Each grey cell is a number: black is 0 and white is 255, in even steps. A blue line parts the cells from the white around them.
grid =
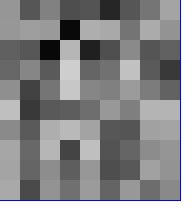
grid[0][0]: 150
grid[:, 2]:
[129, 154, 8, 90, 117, 89, 174, 182, 141, 147]
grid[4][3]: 199
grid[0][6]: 86
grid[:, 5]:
[38, 169, 79, 113, 128, 152, 87, 83, 78, 100]
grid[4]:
[143, 66, 117, 199, 134, 128, 155, 124, 98]
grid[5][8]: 180
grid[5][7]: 180
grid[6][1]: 90
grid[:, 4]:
[84, 174, 32, 101, 134, 110, 163, 191, 151, 155]
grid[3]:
[103, 134, 90, 206, 101, 113, 193, 90, 57]
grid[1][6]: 116
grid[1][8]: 147
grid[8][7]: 161
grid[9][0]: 169
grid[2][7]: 85
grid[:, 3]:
[78, 9, 182, 206, 199, 93, 185, 68, 94, 112]
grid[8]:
[164, 101, 141, 94, 151, 78, 88, 161, 147]
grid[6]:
[138, 90, 174, 185, 163, 87, 85, 161, 164]

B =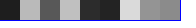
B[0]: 30
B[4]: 44
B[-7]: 88

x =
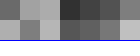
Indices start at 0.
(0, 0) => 106
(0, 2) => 172
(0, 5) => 82
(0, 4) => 66
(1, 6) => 192

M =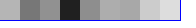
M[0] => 181
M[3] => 32
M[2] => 145
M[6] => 168

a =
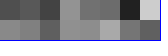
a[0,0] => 79
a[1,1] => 128
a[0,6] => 33
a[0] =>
[79, 88, 67, 147, 113, 108, 33, 205]
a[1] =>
[137, 128, 95, 144, 141, 169, 117, 96]

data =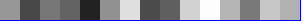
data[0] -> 151
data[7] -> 75
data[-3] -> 121
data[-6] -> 210
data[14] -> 177

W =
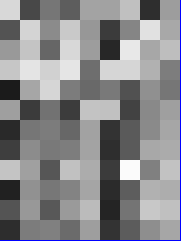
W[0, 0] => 216
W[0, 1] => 72
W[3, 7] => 177
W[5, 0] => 159
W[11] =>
[45, 124, 128, 107, 158, 51, 92, 142, 166]
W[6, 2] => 124
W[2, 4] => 157
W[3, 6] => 214
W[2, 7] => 167
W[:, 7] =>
[46, 225, 167, 177, 144, 137, 138, 168, 128, 177, 200, 142]
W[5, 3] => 60
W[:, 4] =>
[163, 151, 157, 110, 105, 195, 162, 163, 172, 165, 187, 158]
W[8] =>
[196, 160, 86, 193, 172, 59, 251, 128, 194]
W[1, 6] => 133
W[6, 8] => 166
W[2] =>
[153, 196, 102, 216, 157, 39, 232, 167, 190]
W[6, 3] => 103
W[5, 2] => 114
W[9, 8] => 173
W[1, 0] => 83
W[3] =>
[198, 228, 209, 229, 110, 214, 214, 177, 125]
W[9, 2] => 119
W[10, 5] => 36
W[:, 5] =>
[162, 59, 39, 214, 121, 193, 51, 46, 59, 43, 36, 51]
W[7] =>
[62, 140, 121, 125, 163, 46, 90, 168, 171]

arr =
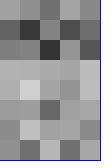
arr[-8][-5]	161
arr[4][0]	175
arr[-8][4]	136
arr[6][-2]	165
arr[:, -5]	[161, 99, 127, 179, 175, 156, 140, 144]
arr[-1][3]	112
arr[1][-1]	110
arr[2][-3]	51
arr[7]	[144, 112, 181, 112, 167]
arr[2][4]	86
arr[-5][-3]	171

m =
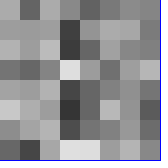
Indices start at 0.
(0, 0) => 171
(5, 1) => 174
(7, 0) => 103
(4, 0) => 163
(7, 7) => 136
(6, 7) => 108
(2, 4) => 102
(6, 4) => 116
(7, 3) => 223
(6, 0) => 141
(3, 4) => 156
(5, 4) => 102
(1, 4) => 148
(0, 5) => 121
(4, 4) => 102
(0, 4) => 98
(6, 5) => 129
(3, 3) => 222
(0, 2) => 171

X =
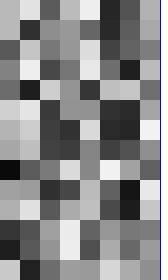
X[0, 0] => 185
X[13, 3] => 157
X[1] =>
[185, 48, 142, 152, 102, 41, 93, 168]
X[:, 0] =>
[185, 185, 89, 130, 108, 208, 180, 167, 10, 161, 176, 54, 30, 201]
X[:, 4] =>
[238, 102, 220, 231, 54, 146, 217, 132, 135, 186, 191, 99, 80, 154]
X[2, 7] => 125
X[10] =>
[176, 224, 89, 171, 191, 74, 28, 198]
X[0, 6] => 83
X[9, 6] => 21
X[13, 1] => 33
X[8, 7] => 96
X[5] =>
[208, 228, 58, 147, 146, 49, 42, 165]
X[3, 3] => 118
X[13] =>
[201, 33, 109, 157, 154, 214, 172, 143]
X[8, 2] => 122
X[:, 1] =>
[226, 48, 197, 238, 30, 228, 204, 190, 92, 156, 224, 82, 89, 33]
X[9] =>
[161, 156, 48, 71, 186, 96, 21, 232]
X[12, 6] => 104
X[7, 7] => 143
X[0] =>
[185, 226, 91, 187, 238, 38, 83, 177]
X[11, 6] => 120
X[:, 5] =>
[38, 41, 67, 110, 191, 49, 42, 64, 241, 96, 74, 150, 171, 214]
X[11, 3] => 235
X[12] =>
[30, 89, 148, 237, 80, 171, 104, 155]
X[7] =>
[167, 190, 66, 61, 132, 64, 82, 143]
